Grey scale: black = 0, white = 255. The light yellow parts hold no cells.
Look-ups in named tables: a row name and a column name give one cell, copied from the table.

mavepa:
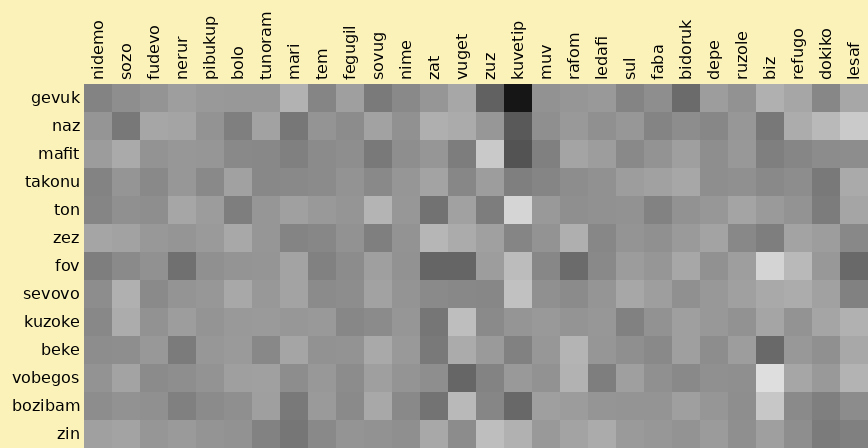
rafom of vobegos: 178
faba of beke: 137
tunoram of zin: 130
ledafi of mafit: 157
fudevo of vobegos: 139
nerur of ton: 166
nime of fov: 146
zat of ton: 114
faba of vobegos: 144
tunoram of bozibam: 159
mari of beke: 165
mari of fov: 163
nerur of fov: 112
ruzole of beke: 157
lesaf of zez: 136
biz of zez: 126
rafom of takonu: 141
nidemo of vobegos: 147
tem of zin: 137
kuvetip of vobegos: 153

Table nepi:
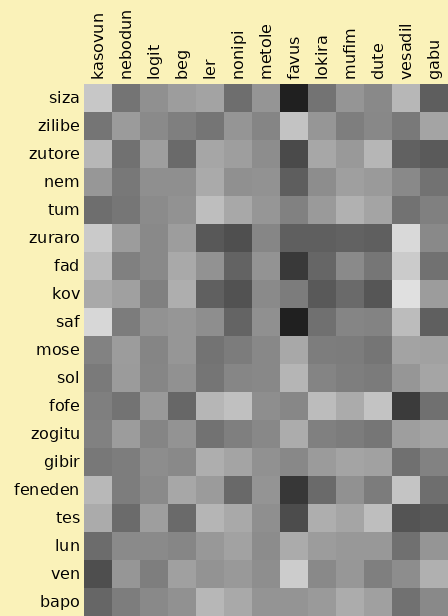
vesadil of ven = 141
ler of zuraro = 88
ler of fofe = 182
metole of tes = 143
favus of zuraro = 95
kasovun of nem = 151
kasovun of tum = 110
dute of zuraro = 95
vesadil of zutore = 97
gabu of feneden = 110
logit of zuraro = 137
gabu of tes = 88
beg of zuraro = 157

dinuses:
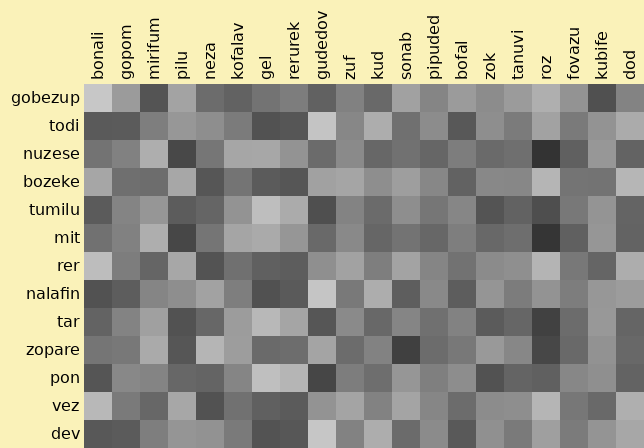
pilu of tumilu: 92
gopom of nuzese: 129
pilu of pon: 103
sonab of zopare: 64
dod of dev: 167
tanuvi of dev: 122
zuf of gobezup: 129

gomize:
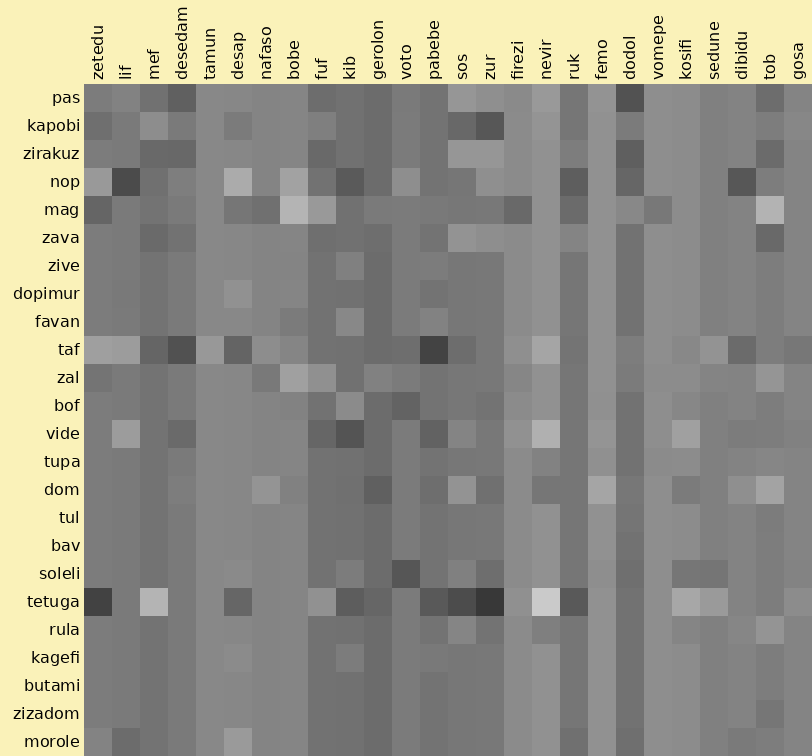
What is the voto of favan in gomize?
123
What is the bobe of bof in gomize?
130
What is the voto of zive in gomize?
123
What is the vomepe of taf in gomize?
142
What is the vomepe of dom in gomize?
142
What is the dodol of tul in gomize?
117
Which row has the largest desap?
nop

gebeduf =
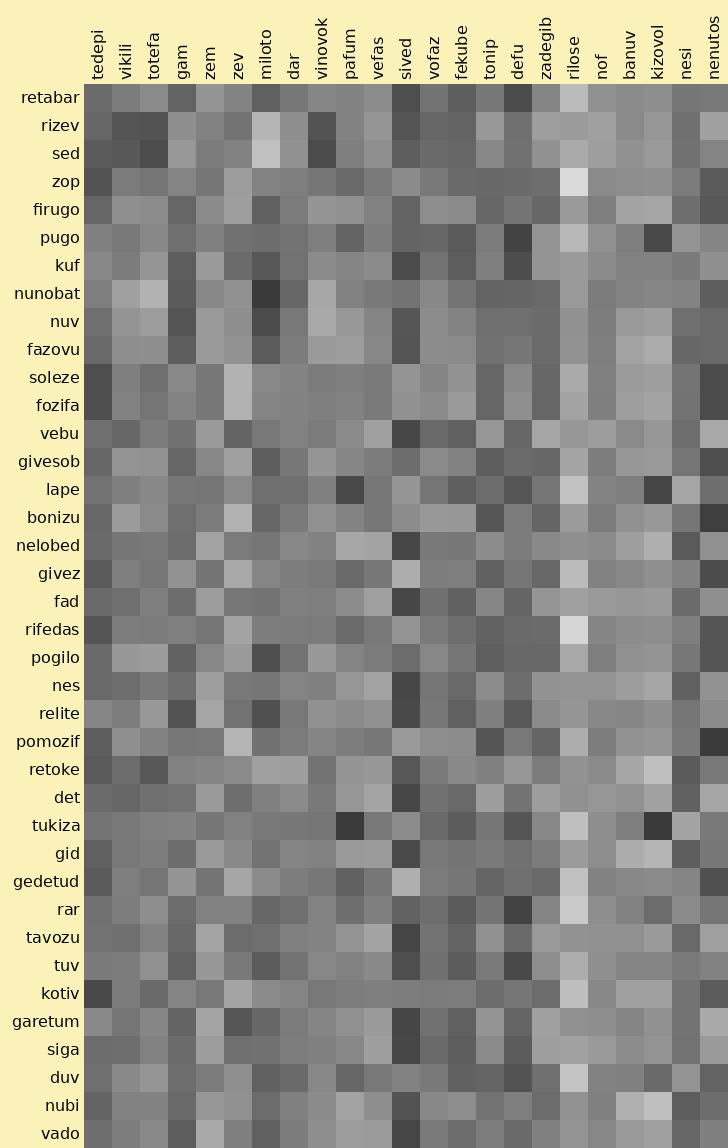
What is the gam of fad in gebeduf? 109
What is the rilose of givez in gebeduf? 187
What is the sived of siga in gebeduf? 71
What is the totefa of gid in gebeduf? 125
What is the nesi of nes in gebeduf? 97
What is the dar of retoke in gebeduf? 158
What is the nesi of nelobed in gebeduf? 90
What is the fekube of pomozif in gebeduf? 140
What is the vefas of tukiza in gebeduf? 120

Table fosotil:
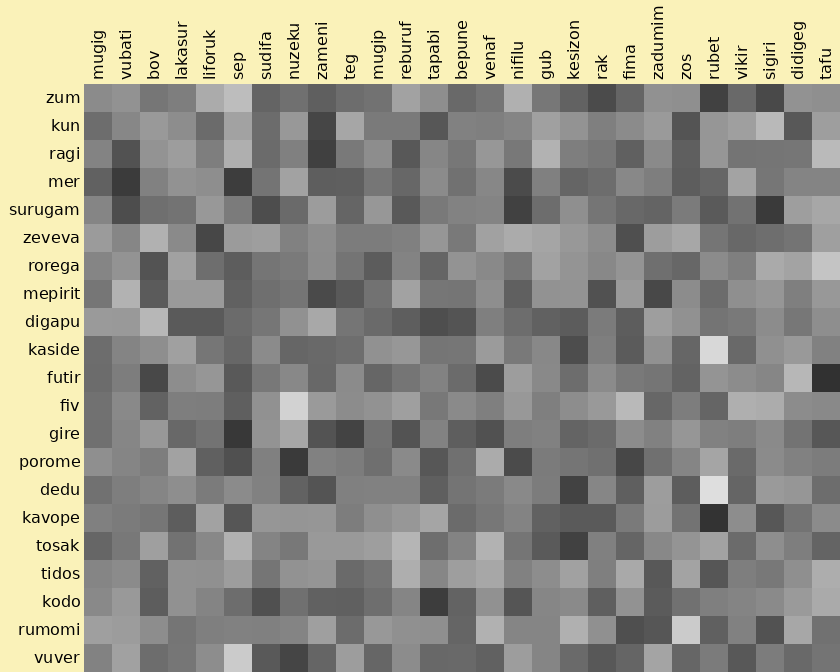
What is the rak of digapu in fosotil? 123
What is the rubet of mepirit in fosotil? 108
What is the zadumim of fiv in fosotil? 103
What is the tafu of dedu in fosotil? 109
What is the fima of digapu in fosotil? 93
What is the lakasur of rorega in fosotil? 161
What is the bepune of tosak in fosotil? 131
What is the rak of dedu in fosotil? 134
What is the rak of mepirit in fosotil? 81
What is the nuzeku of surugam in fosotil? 106
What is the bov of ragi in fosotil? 147
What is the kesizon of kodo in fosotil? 138
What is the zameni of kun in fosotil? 70
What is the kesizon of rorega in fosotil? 148
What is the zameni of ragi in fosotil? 64
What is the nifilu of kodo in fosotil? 85

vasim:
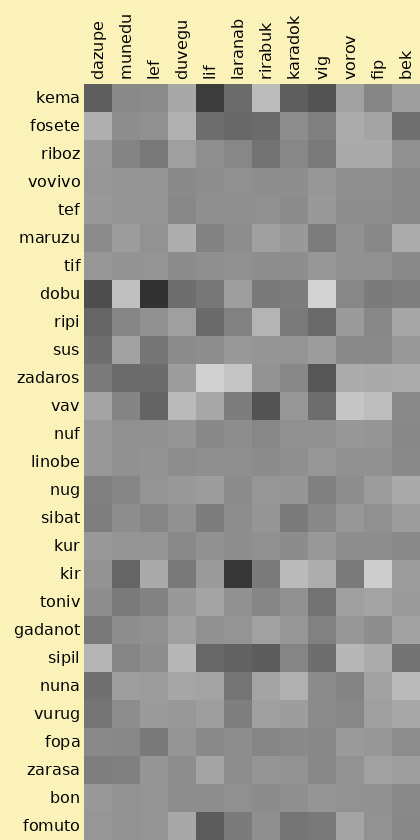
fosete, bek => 112
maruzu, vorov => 145
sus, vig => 156
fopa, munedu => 136
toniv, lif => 164
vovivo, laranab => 144
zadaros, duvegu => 157
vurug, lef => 155
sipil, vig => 110

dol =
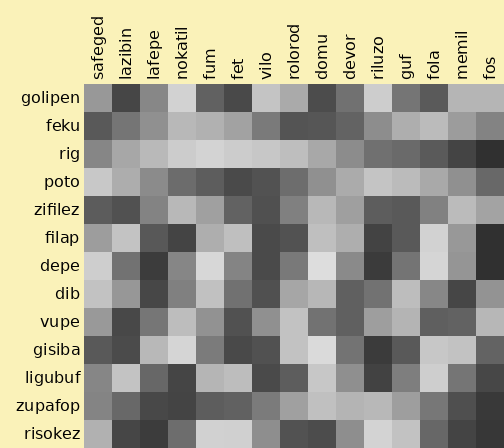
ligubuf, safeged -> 134
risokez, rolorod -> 82
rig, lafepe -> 185
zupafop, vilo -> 123
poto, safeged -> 200
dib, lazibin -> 151

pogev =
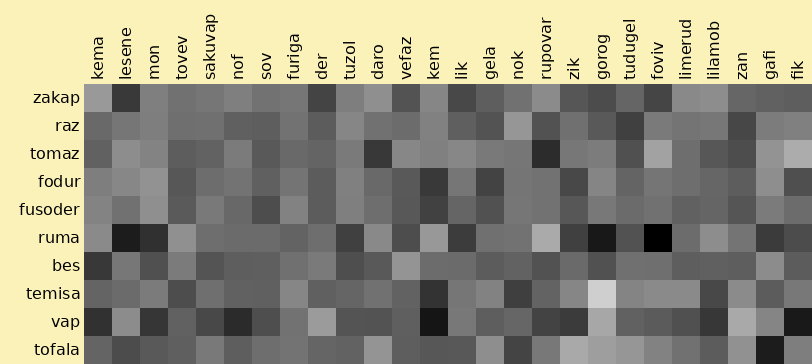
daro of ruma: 137
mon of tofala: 89
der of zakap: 68
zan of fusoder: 85
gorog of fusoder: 120
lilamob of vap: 55
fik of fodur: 79
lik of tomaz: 135
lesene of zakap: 57
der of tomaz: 100
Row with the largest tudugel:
tofala

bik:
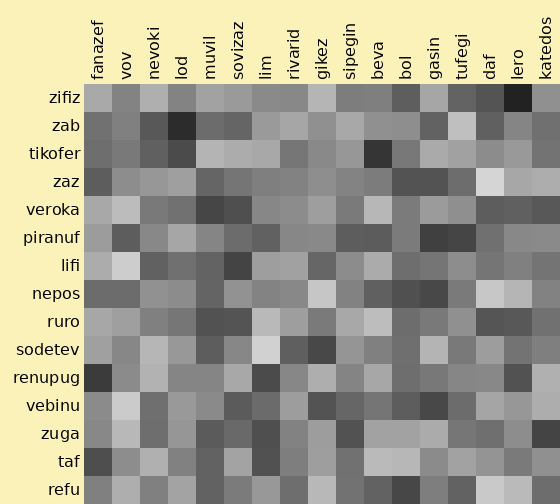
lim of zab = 154
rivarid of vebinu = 157
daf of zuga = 111
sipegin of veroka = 122
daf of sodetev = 157
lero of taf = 122
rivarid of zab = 166
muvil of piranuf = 133
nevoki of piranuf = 136
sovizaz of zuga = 105
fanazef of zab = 113
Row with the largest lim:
sodetev

